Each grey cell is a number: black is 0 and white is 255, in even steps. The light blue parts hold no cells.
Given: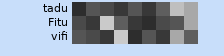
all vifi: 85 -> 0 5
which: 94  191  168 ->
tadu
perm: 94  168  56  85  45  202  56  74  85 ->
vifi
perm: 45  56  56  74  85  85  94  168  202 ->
vifi
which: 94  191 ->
tadu

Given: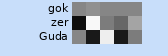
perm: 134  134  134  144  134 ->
gok
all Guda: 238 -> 2
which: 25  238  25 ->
Guda
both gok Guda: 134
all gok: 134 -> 0 2 3 4

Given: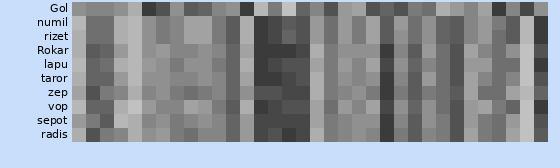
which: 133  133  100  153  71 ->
radis
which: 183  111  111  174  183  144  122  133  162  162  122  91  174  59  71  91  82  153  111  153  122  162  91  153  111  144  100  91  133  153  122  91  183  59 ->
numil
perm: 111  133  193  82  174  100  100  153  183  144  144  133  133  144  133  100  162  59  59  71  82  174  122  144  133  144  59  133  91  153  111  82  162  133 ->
taror
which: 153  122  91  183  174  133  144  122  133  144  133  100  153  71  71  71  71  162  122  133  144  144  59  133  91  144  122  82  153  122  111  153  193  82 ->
sepot
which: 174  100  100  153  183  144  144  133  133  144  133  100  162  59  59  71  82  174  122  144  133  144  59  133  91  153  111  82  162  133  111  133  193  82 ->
taror

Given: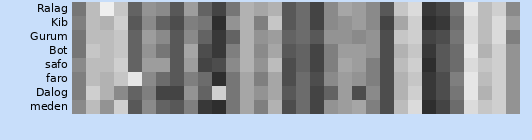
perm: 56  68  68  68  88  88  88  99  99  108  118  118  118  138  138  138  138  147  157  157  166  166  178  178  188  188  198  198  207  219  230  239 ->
Ralag
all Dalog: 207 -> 1 10 24 30
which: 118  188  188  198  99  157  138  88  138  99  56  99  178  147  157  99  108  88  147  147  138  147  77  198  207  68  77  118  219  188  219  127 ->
Gurum
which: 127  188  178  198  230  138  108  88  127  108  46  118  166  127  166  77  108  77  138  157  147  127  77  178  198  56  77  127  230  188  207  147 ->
faro

